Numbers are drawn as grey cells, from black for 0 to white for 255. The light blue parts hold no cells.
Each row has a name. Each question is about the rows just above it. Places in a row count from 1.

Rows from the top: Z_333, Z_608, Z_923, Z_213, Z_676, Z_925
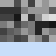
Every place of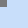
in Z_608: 4
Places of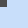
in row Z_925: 4 7
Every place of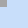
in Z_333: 1 2 4
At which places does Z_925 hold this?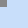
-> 6

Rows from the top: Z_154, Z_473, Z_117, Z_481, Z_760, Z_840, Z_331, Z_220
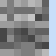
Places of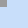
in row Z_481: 1 2 6 7
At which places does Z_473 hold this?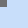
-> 1 3 4 5 7

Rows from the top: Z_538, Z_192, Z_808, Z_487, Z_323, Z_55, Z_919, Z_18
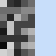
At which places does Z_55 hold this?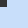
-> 1 2 3 4
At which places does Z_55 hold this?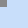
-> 5
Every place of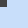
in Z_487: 1 3 4 5
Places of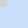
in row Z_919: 2
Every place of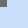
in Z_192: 1 2 3

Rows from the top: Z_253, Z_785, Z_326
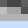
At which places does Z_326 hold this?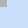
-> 1 2 3 4
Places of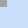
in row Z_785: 2 3
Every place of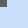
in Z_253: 1 4
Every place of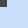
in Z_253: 2 3
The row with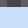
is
Z_253

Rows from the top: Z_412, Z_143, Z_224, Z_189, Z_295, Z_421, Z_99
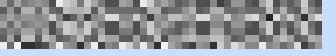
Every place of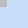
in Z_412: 11
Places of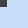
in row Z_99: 6 15 28 44

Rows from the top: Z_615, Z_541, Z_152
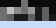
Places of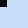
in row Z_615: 1 2 3 5 6 7 8
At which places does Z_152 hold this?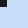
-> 3 4 6 8
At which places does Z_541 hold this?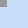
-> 5
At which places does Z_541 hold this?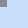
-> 3

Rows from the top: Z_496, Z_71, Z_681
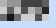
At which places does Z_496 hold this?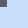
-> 7
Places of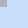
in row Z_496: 1
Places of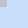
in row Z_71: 3
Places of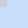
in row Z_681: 4 5 7
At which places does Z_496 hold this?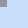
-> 2 3

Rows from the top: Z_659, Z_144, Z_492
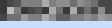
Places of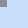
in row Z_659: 9 10 12
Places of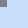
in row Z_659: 4 5 6 8 13
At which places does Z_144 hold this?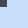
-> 5 12 14 16
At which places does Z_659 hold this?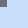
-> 11 14
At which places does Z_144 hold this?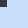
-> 1 4 7 10
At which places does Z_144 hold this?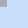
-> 8 11
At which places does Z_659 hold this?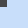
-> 2 15 16

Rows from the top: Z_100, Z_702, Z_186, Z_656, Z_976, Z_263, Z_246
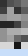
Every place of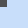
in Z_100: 2
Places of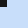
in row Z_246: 3
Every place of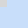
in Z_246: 1 2 4
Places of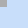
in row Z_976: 2 3
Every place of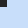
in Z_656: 1 2
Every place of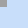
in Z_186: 2 3
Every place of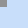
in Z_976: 1

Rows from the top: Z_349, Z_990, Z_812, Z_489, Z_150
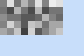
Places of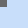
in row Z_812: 6 9
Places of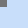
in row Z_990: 1 4 8 9
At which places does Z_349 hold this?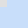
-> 2 6 9

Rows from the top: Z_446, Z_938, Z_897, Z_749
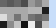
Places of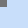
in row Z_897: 3 5 7
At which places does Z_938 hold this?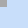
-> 1 2 3 4
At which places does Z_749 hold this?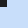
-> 1

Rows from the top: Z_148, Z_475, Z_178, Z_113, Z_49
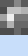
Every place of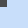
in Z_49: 1 2 4
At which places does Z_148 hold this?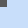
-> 1 2 4
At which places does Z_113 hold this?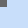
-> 1 3 4
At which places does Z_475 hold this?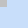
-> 2 3

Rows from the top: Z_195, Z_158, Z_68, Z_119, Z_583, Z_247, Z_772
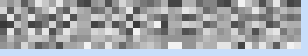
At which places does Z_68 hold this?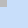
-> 18 20 31 40
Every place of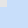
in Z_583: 2 5 7 10 16 40
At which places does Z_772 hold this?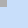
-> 12 23 30 31 39
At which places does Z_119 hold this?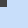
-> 2 5 10 14 24
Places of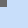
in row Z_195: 22 29

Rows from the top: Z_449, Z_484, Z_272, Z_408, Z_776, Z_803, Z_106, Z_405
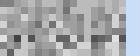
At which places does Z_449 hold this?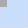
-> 4 9 15 17
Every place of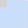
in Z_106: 9 12 13 16 17

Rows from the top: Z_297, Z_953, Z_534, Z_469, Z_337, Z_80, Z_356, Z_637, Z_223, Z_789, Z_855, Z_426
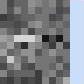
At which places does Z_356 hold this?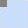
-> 1 6 9
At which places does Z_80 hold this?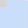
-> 3 4 5

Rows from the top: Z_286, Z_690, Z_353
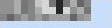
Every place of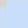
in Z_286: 7
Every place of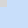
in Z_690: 7 8 10
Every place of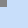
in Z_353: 1 3 5 7
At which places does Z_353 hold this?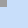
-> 4 6 8 9 10 13
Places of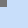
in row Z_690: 4 13
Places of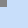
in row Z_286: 5 13
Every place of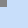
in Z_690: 5

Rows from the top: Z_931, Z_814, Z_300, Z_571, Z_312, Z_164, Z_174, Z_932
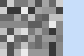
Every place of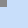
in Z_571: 1 2 3 4 7 9
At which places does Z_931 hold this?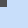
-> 1 6
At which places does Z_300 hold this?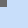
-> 1 2 4 6
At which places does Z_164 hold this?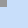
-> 7 8
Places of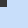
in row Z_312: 8
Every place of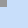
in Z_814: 7 8
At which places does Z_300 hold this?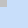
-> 5 8 9

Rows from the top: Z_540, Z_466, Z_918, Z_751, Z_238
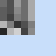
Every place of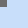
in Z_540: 1 4
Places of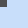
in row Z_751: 4
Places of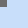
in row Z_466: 4
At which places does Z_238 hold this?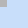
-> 2

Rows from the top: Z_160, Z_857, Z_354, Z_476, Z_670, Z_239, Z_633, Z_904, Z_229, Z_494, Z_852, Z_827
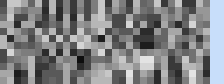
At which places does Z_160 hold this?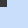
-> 7 9 11 16 19 24 27 28
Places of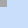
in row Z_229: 17 24
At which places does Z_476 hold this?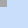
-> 1 2 4 5 10 21 24

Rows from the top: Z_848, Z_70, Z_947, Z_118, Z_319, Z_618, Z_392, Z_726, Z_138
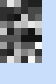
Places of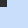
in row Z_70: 1 2 4
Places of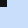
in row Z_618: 4 5 6
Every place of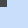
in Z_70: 3 5 6

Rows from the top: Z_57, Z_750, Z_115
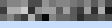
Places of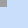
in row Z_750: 7 8 10 13
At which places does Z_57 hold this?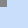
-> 2 3 9 10 13 15
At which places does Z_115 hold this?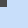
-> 6 13 14 16

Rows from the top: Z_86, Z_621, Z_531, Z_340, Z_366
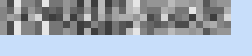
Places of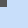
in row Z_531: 7 14 25
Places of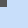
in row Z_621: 7 9 12 14 16
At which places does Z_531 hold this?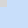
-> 6 13 24 33
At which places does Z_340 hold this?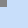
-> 4 5 11 14 25 32

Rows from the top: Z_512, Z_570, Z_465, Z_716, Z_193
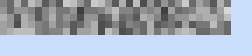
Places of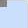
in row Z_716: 6 10 17 19 32
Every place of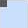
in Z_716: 11 16 18 23 26 28
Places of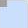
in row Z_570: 8 16 25 32
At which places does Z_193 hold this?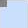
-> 6 8 9 20 25 31 32
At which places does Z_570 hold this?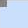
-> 5 7 15 18 19 22 28
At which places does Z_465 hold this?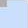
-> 1 4 8 17 21 28 30 31

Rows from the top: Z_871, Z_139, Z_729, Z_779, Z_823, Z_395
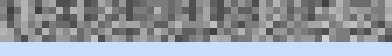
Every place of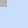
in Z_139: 4 9 11 16 23 46 48
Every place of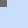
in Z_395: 8 12 19 30 34 40 46 55
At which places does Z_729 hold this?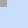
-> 6 8 12 15 30 38 52
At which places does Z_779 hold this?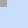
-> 1 4 14 19 20 45 46
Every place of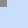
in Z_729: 3 5 23 26 29 33 35 41 48 50 54
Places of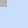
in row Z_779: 17 26 39 50 53

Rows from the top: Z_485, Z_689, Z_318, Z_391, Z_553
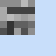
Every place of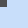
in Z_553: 1 4
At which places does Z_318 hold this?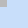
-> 2
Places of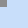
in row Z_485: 1 2 3 5
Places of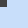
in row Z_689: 2 3 4 5
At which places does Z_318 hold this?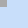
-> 1 3 5

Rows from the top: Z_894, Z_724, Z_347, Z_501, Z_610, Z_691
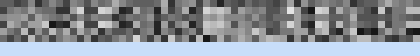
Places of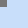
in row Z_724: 2 4 6 22 37 41 50 57 58
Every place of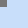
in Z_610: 2 9 13 16 21 41 42 57
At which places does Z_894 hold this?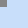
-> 5 8 11 14 18 27 30 47 50 55 57 59
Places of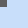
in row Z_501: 29 37 39 53

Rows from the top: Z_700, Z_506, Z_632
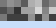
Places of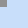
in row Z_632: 5 7
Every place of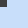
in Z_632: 2 3 4 6 8

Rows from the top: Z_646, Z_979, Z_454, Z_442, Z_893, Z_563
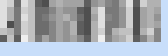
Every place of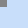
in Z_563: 8 12 16 21 23
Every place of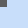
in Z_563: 1 3 13 20
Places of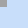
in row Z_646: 8 10 11 12 15 18
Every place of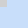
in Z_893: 4 15 22

